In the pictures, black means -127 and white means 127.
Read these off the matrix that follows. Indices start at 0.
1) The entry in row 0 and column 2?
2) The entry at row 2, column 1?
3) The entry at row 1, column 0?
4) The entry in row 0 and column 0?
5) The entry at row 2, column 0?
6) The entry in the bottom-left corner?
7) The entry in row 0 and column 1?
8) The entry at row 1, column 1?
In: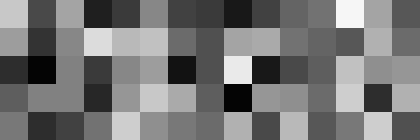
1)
36
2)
-123
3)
29
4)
72
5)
-82
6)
-7
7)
-54
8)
-76

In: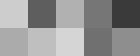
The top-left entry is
77
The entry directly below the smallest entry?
14
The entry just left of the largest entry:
63

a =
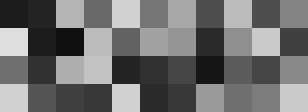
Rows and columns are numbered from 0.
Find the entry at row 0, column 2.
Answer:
52
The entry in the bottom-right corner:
74
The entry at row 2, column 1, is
-78
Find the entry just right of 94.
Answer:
-99
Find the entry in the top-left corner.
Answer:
-99
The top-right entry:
3
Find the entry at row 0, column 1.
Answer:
-91
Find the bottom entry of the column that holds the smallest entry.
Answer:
-63
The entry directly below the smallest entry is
46
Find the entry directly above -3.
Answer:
-57
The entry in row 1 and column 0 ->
94
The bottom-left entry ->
81

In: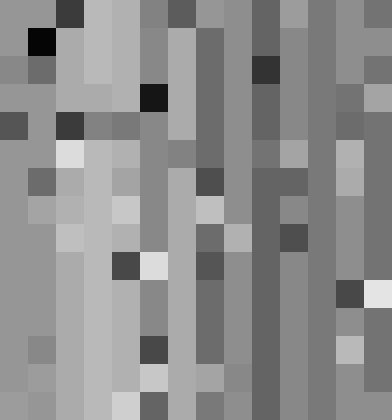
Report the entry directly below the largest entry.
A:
-12
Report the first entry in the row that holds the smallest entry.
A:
22
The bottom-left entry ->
28
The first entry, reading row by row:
22
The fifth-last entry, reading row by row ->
-27
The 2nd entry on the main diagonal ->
-122
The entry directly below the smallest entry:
-19
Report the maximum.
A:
100
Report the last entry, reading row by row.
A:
14
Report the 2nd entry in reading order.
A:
22
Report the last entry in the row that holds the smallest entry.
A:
14
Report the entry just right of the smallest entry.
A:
43
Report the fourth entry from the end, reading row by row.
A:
8
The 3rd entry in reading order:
-68
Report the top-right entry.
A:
-12
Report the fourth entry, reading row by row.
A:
57
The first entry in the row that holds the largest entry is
22
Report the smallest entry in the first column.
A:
-42
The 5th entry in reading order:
49
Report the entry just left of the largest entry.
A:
-55

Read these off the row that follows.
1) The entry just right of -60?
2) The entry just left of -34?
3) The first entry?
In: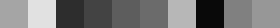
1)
-34
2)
-60
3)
37

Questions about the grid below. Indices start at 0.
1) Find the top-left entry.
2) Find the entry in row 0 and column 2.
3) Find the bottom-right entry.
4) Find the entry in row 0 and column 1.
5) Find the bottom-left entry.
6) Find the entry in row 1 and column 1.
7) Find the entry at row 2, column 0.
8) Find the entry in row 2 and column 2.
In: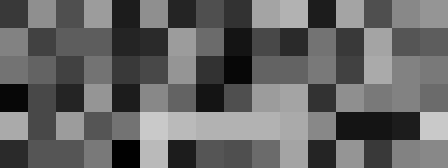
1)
-70
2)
-48
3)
8
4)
15
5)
-85
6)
-62
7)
-12
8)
-62

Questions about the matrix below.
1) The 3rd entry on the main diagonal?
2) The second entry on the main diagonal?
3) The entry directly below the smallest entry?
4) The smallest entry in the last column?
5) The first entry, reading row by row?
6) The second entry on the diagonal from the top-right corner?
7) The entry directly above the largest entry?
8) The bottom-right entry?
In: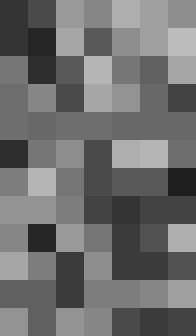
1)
-38
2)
-89
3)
-60
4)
-96
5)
-75
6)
32
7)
13
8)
-60

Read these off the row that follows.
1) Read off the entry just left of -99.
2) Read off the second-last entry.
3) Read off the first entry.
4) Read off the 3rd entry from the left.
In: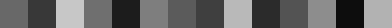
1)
-16
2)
-114
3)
-23
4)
71

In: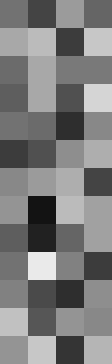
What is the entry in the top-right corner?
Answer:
-26
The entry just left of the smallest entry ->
20
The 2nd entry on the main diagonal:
59
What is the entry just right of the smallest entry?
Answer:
59
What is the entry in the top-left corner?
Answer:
-13
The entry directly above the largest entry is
-94
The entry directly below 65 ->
20
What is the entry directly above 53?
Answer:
8
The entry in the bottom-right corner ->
53
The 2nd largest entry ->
85
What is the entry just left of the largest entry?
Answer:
-13
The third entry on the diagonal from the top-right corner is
40
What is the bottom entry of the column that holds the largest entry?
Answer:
71
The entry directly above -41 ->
-53
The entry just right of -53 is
-81
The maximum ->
106

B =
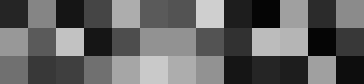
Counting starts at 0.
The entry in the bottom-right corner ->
-114
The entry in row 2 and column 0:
-15
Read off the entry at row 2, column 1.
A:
-71
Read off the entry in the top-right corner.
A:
11
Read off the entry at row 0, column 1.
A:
5
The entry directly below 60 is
-90
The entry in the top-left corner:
-90
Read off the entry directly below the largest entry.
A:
-44
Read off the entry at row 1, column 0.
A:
24
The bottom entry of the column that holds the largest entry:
18
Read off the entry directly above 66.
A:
-106

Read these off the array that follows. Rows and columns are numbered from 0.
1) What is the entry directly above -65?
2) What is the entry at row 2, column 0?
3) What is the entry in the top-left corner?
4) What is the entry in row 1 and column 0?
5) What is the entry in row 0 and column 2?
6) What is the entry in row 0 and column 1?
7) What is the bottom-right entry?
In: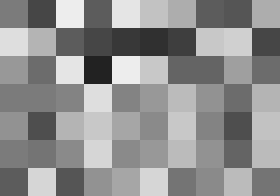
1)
45
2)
24
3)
-4
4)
94
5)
109
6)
-57
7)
-11
